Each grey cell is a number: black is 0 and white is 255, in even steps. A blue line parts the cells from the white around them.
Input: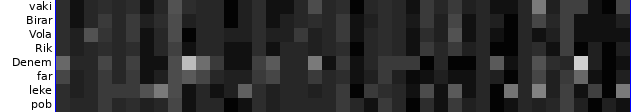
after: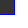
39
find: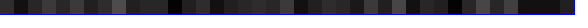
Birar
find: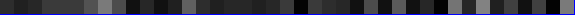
leke
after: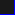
58
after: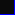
17

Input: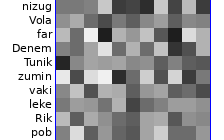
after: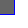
87
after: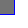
178

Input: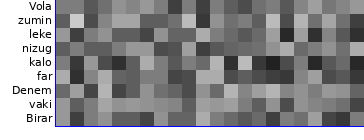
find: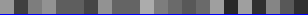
leke
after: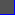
159
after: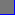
133
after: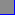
133
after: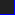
76

